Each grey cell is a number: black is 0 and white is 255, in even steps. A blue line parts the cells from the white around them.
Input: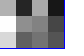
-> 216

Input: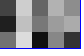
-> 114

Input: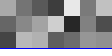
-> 69

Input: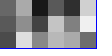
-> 75

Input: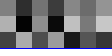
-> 66

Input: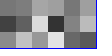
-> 139
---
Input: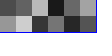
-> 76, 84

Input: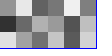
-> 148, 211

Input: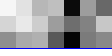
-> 246, 137

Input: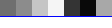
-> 111, 168

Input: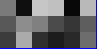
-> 122, 109

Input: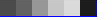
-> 75, 28

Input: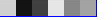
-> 208, 163

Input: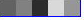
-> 98, 150

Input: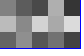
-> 129, 67

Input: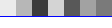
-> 235, 122
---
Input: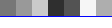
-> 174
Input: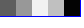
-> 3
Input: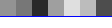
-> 77
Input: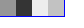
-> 194
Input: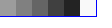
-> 249
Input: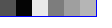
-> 181
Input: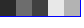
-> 179
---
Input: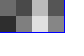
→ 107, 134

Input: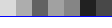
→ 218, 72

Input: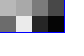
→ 184, 5

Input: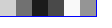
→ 209, 149

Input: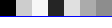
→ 0, 141

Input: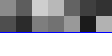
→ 139, 178
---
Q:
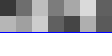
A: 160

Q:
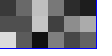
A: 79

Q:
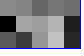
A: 165

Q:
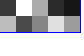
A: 75

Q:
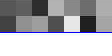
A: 144

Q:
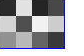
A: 78

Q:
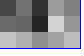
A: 100
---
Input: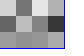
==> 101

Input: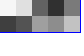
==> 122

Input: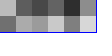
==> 46

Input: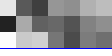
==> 143

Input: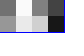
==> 151

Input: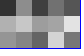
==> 85
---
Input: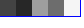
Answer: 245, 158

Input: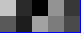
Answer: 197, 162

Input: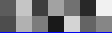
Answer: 241, 212

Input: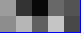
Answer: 198, 182

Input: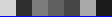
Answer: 214, 169

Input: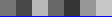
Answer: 200, 185

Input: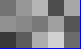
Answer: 208, 180

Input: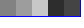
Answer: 200, 157

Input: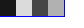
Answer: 219, 177

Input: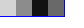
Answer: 212, 140
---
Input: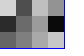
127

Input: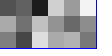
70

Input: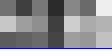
98

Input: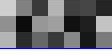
43

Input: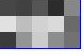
148

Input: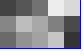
146
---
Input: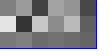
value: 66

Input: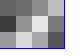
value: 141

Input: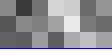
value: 115

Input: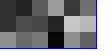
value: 92

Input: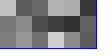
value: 105

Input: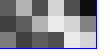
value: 79
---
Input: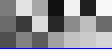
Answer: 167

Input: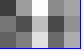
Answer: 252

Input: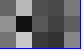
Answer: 79

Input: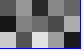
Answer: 41

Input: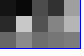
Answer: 76

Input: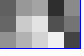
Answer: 164

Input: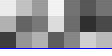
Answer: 155

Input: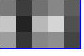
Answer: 113

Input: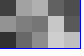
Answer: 176
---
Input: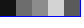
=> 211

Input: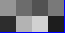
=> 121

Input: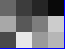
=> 9

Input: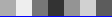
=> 51

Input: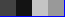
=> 153

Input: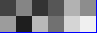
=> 86

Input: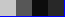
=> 40

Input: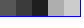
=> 174

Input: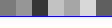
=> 194

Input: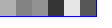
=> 53
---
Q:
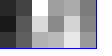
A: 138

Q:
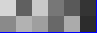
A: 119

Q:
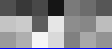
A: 141

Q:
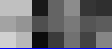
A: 121

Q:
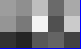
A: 243

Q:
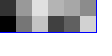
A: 180

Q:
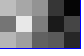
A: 125

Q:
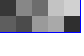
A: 109
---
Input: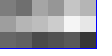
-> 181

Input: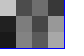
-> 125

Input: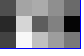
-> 214

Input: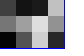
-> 159

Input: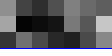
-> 4

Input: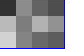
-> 125
